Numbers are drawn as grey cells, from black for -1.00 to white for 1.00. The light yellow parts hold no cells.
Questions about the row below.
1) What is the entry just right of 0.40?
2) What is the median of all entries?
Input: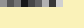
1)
-0.56
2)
-0.22

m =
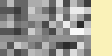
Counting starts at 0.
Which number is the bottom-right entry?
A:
-0.10
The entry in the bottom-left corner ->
-0.20
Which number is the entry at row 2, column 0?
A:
-0.10
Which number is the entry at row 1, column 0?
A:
-0.33
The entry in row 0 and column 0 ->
-0.10
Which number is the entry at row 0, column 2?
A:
-0.20
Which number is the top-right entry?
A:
-0.53
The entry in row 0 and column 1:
0.47
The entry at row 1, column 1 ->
-0.33

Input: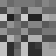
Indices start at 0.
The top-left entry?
0.04
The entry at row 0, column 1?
-0.17
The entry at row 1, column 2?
0.04
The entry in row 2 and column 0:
0.61
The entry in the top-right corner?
-0.07
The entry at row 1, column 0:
-0.41
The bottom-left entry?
0.51
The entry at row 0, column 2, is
-0.07

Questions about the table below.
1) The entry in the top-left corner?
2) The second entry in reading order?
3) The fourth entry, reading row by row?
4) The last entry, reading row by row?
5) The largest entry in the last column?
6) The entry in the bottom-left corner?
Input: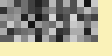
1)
0.35
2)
0.22
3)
-0.13
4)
-0.26
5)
0.57
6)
-0.26

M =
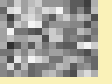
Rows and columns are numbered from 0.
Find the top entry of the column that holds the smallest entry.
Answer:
0.05
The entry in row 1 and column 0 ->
-0.19
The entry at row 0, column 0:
0.26
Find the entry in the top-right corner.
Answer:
0.36
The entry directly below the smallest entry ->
-0.08
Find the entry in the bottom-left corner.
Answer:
0.05
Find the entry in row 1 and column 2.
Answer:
0.81
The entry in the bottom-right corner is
0.36
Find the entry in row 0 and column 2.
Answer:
0.60
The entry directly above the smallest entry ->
0.47
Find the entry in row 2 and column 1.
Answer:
-0.51
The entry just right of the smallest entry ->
-0.29
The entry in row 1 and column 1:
0.71
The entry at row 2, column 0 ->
0.15
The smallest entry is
-0.62
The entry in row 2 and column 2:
0.15

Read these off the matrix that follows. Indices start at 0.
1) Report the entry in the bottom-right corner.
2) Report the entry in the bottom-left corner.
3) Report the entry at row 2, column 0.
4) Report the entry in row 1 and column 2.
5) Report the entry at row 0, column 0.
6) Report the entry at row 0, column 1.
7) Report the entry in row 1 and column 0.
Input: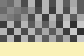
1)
0.55
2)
-0.40
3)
0.07
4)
-0.05
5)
-0.05
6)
-0.17
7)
-0.17

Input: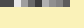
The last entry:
-0.28
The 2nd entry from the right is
0.03
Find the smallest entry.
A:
-0.53
